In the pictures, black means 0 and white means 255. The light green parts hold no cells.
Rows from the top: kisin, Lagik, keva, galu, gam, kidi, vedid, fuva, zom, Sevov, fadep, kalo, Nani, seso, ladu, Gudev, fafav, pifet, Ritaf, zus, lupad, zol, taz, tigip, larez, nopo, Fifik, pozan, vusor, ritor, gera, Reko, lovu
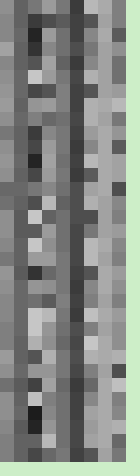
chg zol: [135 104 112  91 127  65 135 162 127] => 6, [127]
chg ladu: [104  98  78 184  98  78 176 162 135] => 0, [112]
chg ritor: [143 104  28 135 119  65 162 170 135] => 4, [112]
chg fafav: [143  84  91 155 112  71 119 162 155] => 1, [91]
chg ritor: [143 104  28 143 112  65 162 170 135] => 3, [135]
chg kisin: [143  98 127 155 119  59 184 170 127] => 2, [119]
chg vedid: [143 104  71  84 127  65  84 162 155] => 0, [149]

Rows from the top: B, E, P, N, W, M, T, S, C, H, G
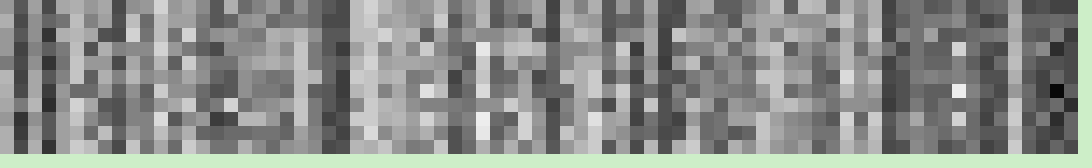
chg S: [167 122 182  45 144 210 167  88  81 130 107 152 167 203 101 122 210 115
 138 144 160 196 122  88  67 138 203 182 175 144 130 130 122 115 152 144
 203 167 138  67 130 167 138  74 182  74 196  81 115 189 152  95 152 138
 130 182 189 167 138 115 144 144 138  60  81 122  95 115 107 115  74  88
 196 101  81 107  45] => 34, [144]
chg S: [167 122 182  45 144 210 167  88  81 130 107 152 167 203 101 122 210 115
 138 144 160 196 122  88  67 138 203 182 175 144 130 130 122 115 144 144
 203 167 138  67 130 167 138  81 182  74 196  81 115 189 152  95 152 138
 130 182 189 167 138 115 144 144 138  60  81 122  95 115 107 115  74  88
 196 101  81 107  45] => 43, [74]
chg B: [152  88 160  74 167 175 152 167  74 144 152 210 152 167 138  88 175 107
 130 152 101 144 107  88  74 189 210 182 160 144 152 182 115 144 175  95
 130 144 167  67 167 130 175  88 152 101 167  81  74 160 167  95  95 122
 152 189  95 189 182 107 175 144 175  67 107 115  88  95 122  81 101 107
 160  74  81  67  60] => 76, [67]
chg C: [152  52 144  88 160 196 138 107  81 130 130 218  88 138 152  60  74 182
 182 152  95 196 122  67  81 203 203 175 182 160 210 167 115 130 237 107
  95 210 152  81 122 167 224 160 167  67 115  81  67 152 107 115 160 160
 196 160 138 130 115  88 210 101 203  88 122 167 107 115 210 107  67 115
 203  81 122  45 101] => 58, [107]
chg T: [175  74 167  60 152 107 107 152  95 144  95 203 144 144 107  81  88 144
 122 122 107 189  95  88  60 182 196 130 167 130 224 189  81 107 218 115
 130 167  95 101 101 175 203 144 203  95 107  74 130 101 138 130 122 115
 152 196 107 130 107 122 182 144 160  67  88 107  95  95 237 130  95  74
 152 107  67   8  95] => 64, [81]

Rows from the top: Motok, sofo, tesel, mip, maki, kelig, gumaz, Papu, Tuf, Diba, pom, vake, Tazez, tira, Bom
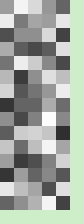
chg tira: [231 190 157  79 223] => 2, [165]
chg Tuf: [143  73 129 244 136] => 3, [252]
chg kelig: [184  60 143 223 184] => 4, [190]
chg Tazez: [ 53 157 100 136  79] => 4, [86]
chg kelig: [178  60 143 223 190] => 0, [184]
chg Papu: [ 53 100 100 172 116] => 4, [108]

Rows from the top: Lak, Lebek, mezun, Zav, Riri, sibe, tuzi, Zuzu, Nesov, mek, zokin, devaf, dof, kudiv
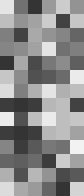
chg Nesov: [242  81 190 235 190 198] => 0, [235]
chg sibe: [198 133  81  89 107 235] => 1, [140]
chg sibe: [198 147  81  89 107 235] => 1, [140]
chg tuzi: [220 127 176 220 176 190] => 3, [228]

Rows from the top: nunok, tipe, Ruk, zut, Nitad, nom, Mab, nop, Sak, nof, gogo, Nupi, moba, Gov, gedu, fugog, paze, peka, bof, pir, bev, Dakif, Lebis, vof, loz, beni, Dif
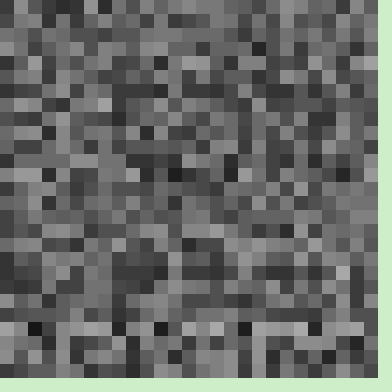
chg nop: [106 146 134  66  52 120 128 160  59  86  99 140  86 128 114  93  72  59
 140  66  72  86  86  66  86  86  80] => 24, [93]
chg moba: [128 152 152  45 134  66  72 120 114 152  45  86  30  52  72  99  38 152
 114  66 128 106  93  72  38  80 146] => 26, [152]
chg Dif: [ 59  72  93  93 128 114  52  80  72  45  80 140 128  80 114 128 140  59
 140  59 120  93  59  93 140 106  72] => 25, [99]
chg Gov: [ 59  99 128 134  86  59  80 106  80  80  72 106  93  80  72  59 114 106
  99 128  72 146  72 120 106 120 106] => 4, [93]

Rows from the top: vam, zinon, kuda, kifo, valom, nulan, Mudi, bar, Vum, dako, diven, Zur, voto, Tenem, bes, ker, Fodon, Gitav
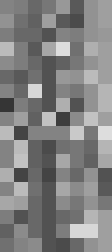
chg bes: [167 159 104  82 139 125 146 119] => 5, [119]
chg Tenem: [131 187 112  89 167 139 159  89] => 3, [82]
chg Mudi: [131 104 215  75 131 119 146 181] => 3, [82]
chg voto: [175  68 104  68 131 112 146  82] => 5, [104]

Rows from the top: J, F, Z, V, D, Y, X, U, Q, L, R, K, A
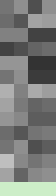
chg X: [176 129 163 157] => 2, [170]
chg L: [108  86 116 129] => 3, [122]
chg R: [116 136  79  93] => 1, [143]
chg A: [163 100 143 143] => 2, [136]

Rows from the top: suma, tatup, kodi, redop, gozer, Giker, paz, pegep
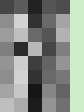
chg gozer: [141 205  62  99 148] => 0, [148]
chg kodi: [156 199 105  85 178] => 1, [191]
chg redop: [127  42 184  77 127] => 3, [70]
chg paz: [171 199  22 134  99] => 0, [164]
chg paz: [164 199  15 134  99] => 2, [22]
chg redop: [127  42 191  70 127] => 2, [184]

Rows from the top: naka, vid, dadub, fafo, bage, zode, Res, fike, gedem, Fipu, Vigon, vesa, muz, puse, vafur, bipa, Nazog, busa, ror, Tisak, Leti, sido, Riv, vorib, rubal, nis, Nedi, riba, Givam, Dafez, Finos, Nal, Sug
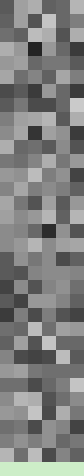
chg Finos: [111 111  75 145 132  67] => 1, [119]
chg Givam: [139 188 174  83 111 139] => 1, [181]
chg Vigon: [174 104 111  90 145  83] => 4, [139]
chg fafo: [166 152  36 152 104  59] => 0, [174]
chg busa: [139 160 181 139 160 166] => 1, [152]
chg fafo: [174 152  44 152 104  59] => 2, [36]

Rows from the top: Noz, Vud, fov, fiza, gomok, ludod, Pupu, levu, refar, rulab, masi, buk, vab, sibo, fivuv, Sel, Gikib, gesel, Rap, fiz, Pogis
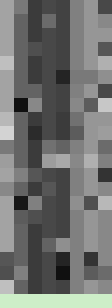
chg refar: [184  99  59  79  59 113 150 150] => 3, [72]
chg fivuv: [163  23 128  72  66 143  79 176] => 7, [184]
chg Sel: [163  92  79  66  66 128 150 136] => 3, [72]

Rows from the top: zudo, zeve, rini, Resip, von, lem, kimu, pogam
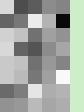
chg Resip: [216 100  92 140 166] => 2, [84]
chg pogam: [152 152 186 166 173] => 0, [146]

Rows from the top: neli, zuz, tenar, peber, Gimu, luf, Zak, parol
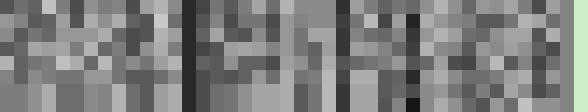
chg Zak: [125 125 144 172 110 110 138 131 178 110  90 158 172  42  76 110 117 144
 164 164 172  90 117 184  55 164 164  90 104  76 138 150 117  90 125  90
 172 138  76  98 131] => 36, [164]
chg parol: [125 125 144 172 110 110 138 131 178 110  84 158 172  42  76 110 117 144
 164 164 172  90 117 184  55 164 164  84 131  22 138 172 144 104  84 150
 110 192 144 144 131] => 10, [90]
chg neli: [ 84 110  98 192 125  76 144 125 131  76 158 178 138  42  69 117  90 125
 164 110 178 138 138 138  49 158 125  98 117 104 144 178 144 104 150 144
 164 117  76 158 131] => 37, [125]
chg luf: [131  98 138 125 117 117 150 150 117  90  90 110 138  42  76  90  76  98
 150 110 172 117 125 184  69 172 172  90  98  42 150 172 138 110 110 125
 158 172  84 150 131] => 16, [84]
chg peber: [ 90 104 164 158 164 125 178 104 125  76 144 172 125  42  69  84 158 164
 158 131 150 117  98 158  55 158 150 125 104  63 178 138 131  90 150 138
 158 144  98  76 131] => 27, [131]
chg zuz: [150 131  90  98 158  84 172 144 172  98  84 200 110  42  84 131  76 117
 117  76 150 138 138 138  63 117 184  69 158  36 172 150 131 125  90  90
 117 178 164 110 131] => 21, [131]
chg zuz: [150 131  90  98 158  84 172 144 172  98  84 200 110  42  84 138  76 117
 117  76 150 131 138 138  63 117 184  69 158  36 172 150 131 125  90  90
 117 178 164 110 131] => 15, [131]

